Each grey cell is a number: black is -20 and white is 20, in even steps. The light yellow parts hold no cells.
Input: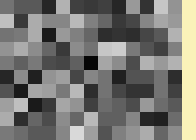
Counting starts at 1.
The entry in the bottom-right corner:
2
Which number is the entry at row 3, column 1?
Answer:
-2
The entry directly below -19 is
1
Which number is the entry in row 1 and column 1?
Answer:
-2
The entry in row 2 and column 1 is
10
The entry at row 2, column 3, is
7
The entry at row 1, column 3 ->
-6
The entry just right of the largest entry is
5
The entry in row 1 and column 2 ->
-6
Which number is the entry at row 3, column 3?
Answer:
7
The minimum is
-19
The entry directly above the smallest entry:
-2
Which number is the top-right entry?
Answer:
3
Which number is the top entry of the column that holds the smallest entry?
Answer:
-11
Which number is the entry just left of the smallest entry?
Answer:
-5
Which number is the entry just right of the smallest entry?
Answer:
6
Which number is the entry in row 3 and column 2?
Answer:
-1
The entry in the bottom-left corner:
-1

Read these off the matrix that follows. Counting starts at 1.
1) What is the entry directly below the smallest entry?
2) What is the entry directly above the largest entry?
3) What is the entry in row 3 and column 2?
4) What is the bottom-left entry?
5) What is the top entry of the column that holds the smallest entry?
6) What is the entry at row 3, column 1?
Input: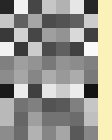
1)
11
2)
-10
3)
13
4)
2
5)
-14
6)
-11
